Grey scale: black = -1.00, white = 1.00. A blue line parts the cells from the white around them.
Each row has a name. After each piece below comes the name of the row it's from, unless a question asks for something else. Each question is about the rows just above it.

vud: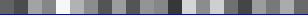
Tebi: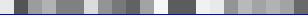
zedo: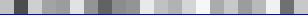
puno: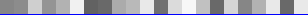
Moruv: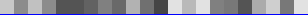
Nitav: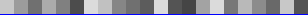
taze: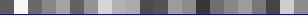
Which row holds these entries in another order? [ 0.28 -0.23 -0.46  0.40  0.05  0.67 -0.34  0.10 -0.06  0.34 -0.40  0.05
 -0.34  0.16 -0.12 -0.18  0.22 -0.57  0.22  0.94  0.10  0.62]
vud
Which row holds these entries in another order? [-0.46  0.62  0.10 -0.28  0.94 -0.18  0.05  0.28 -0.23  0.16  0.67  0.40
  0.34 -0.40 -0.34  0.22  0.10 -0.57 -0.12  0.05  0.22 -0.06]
taze

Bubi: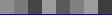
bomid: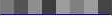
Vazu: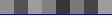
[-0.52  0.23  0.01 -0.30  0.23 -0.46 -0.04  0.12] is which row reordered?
Bubi
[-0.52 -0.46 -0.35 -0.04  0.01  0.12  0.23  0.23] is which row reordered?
bomid
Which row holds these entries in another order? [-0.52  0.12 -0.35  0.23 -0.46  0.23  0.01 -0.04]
bomid
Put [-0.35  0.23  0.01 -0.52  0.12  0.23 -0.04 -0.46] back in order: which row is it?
bomid

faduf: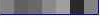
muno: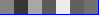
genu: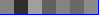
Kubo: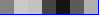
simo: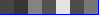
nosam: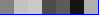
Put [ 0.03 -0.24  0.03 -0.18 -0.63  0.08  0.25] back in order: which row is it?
genu
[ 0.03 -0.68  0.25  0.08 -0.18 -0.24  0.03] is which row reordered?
faduf
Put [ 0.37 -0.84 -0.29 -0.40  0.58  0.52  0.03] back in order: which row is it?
nosam

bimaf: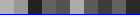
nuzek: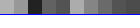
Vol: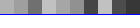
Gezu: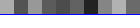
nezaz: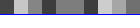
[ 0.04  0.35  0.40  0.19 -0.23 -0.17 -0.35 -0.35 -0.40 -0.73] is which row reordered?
nuzek
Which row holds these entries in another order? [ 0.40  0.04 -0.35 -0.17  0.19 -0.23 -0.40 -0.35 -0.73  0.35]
nuzek

